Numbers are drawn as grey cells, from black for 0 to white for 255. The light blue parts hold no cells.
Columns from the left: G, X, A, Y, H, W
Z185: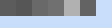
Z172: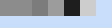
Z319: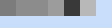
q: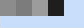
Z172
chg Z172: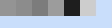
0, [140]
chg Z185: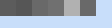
5, [99]
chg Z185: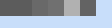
1, [86]
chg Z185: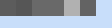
3, [112]
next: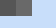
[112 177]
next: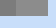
[156  57]

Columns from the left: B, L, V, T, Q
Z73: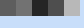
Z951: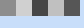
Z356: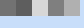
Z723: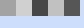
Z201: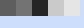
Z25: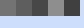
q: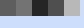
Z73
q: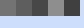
Z25

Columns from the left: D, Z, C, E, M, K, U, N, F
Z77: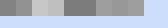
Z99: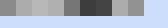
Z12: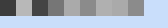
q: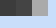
Z99
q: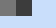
Z99
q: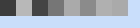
Z12
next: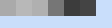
[170 146]
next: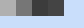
[170 146]
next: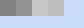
[124 124]

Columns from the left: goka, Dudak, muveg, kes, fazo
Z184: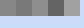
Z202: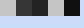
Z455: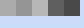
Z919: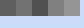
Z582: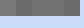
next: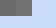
[113 106]
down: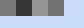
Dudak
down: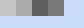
goka

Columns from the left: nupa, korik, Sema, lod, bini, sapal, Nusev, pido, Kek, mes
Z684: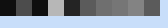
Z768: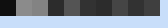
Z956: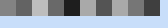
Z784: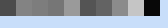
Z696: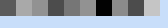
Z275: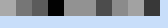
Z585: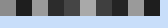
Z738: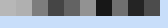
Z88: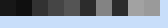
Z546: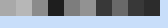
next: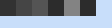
[162 154]
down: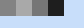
korik
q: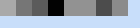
Z275
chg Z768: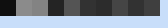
3, [44]
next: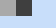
[ 36 154]
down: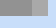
sapal

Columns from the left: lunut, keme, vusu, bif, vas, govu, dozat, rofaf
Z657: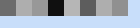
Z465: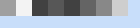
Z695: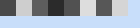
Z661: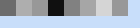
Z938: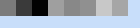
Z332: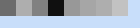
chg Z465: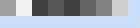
6, [136]
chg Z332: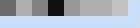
5, [166]
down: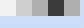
keme
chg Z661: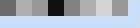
5, [166]
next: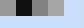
[213 152]

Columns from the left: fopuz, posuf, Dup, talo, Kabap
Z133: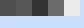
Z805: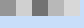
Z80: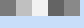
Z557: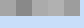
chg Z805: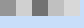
3, [184]
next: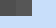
[ 52 107]
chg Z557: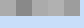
0, [165]
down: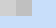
posuf
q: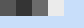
Z133
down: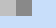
posuf

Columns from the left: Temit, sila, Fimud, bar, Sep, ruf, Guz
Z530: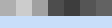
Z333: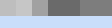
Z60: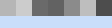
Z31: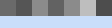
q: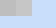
Z333
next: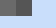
[139  98]
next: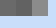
[190  77]
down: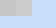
sila
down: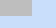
ruf
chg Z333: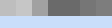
5, [125]
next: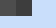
[85 98]

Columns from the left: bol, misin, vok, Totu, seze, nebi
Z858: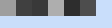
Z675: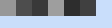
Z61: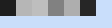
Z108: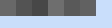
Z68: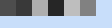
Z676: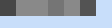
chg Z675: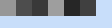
4, [45]
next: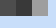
[45 64]
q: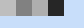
Z61
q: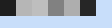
Z61
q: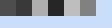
Z68

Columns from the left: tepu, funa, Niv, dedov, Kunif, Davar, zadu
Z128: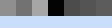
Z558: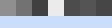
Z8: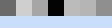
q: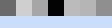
Z8
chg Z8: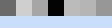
6, [143]
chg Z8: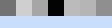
0, [106]
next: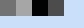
[84 92]
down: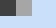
Niv

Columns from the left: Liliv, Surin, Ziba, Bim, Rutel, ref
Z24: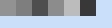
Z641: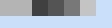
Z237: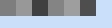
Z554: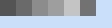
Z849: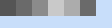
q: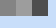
Z237
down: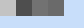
ref

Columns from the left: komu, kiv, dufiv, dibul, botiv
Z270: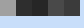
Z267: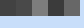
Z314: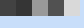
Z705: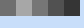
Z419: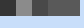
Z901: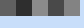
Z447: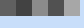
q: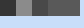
Z419
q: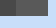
Z419
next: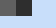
[139  73]
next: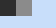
[ 73 131]
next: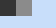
[73 89]
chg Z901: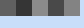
1, [46]

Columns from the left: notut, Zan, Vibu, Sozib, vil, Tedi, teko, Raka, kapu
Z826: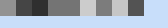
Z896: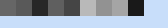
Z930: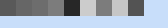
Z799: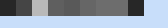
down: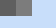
Sozib
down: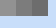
teko
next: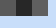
[ 69 185]
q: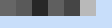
Z896
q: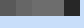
Z799
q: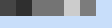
Z826

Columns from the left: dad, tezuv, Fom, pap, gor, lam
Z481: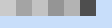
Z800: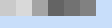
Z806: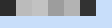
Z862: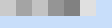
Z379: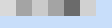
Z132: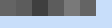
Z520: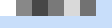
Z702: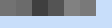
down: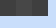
Fom
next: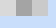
[164 107]
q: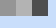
Z481

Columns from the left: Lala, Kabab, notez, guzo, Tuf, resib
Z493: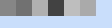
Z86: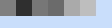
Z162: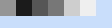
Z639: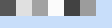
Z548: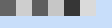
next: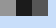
[119 206]
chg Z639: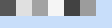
3, [251]
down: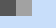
notez
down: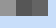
Lala
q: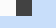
Z639
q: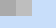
Z86

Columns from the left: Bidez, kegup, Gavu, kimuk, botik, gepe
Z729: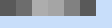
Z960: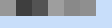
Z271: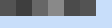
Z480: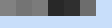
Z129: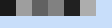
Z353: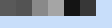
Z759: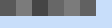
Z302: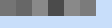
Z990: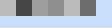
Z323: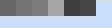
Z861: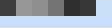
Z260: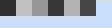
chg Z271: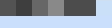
5, [83]
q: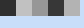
Z260

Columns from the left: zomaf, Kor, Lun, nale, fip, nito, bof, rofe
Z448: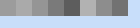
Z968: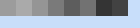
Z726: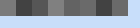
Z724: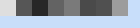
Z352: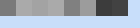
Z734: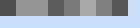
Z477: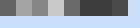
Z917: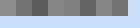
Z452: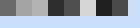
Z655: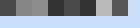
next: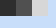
[33 74]
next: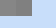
[ 99 134]

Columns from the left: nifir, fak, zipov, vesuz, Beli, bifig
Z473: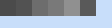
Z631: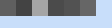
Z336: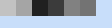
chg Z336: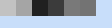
4, [129]
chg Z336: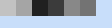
4, [129]
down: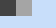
fak
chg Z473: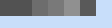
0, [75]
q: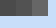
Z631

